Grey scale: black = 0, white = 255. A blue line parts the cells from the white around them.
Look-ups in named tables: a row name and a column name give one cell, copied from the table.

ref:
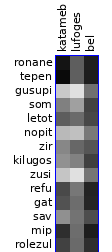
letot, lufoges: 107
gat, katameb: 82
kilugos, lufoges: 129
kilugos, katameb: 145
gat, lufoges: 109
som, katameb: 128
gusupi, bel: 112
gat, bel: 37
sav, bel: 77
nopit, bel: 121
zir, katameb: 135
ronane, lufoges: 94
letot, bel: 71
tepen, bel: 28
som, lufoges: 160
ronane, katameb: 20
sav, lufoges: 115
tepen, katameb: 10

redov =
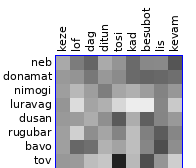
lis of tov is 149
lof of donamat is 148
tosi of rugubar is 132
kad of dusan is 173
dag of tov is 189
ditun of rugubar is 165
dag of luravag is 164
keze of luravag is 149
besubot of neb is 136
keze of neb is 169
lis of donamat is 104

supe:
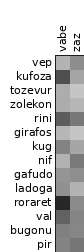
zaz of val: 133
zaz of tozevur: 197
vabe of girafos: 182
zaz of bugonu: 134
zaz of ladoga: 179
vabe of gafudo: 149
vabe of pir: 132
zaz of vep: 141
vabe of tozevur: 173
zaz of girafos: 197
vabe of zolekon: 172
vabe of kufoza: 79
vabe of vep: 179
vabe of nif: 178

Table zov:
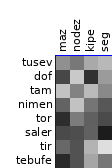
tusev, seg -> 184
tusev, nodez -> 120
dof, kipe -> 49
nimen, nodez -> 194
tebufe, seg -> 118
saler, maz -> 74
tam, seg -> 137
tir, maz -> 104
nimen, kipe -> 117
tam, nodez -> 130
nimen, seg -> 87
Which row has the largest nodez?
dof

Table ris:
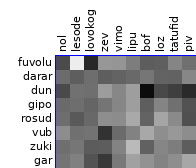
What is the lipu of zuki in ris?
186
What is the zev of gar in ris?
56
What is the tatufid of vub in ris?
152
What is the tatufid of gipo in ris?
112
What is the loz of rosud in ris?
165
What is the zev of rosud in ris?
142
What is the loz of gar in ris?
131
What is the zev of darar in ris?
94
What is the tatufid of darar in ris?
98

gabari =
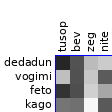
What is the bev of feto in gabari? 78
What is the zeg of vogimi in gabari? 199
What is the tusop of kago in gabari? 117
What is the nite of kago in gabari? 89
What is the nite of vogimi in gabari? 91
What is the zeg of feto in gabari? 208
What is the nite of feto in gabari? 167
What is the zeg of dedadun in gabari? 187
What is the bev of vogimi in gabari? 81
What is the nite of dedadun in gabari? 203

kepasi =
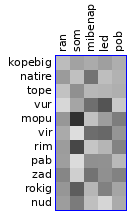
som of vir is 221
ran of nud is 157
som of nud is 123
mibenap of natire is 115
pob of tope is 175
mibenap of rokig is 182
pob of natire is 178
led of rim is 181
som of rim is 71
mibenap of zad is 115
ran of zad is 134
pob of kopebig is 174
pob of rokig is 165
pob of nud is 171
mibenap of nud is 191
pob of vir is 149
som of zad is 207
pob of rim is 131
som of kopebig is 162

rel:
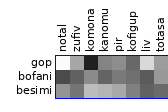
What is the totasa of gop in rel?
156
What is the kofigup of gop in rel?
104
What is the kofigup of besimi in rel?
128
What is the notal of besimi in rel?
147
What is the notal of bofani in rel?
75
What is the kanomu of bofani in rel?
100
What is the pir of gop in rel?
141
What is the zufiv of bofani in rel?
97
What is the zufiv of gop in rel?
166
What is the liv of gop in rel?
216
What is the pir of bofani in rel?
122
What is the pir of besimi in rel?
168
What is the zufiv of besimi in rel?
116
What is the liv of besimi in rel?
97
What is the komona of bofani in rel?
139
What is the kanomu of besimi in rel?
180
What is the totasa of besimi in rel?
106
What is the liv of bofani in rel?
91
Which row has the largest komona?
besimi

